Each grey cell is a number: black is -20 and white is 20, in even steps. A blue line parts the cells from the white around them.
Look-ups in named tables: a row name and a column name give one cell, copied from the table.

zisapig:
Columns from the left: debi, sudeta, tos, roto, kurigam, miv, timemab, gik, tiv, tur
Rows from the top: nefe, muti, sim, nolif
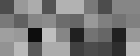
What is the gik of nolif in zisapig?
-9
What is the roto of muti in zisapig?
2
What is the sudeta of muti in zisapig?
-5
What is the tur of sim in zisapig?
4
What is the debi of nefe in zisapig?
-8
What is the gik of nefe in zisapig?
-8
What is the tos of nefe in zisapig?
7
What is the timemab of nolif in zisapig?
-8
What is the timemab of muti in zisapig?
4
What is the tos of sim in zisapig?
-18
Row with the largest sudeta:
nolif

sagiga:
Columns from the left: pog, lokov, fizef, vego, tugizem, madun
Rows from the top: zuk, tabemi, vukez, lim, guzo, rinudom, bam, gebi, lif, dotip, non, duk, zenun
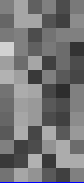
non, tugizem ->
7
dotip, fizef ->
-9
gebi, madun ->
0
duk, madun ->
7
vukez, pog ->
-1
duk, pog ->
-11
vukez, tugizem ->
0
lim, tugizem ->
-3
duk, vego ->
-11
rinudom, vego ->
0
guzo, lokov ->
-3
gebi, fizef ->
4
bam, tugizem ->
-13
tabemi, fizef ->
6
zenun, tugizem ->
-10
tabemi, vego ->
-7
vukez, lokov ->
0
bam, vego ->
-9
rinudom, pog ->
8
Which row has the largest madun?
duk

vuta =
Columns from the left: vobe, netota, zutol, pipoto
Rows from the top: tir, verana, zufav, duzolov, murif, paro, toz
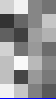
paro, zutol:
4
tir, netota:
18
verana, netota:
-4
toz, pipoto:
-6
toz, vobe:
18
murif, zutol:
9
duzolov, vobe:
13
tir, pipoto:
-2
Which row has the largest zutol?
murif

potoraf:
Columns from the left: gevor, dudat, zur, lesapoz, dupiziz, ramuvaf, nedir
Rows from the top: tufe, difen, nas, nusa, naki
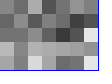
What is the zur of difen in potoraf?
-6
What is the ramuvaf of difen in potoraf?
-10
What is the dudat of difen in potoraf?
2
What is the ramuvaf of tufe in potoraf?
3
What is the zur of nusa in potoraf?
8
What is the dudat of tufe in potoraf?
-3
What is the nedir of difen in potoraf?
-7
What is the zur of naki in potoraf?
14
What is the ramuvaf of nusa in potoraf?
5
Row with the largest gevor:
nusa

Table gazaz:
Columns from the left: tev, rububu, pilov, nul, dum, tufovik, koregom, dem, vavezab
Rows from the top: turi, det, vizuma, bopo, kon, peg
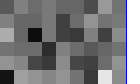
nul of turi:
-1
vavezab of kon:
3
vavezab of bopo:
-2
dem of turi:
4
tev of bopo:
-2
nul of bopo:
-13
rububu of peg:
5
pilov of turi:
-3
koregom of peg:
-11
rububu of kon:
1
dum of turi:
-4
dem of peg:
16
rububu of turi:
0
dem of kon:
-3
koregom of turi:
-8
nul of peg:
1
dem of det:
-2
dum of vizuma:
-10
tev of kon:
3

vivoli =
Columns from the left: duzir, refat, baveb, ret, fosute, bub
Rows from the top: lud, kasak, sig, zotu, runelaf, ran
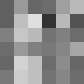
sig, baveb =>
9
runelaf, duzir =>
-4
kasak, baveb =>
15
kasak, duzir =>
-5
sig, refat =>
11
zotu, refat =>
4

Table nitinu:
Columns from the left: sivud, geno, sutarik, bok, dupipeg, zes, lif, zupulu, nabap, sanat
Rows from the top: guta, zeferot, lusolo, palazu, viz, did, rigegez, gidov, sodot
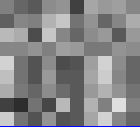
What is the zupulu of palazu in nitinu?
-1
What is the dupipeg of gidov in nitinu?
9
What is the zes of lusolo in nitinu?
-4
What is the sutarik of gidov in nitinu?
-2
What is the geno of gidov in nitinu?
-13
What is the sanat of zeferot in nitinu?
7

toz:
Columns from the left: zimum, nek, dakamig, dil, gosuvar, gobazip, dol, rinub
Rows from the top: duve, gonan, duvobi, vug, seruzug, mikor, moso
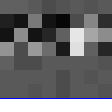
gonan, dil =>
-17
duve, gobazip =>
-6
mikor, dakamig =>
-6
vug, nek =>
-8
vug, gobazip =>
15
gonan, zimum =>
-15
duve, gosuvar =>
-7
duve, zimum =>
-5
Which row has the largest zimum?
vug

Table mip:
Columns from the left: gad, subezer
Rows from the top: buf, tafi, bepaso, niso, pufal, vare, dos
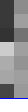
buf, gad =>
-11
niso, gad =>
12
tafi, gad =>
-11
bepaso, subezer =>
-2
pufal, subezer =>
3
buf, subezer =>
2
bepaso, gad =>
-12
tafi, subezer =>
5
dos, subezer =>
4
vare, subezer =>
5
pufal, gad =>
7
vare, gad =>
6
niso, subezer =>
5
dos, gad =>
-9
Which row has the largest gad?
niso

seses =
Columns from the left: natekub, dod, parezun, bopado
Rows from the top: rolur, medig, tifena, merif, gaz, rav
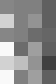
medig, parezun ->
3
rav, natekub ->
19
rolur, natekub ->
1
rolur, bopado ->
-5
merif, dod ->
-3
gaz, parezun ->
3
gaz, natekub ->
13
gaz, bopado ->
-10
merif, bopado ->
-5
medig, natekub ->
13
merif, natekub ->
19
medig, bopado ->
-5
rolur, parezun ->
0
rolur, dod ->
0
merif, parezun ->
5
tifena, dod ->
0
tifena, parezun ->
-3
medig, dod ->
0
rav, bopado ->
-5
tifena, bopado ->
-4
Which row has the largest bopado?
tifena

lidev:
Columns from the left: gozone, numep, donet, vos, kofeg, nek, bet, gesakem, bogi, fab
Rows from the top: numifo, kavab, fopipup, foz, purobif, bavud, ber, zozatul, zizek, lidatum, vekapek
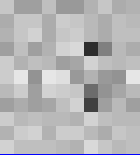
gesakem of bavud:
4
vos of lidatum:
8
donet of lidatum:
13
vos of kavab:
7
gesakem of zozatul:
5
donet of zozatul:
5
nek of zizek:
8
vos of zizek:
9
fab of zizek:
9
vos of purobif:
9
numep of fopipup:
11
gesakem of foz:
0
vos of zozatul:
6
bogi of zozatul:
9
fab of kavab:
9
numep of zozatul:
7
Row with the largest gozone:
vekapek

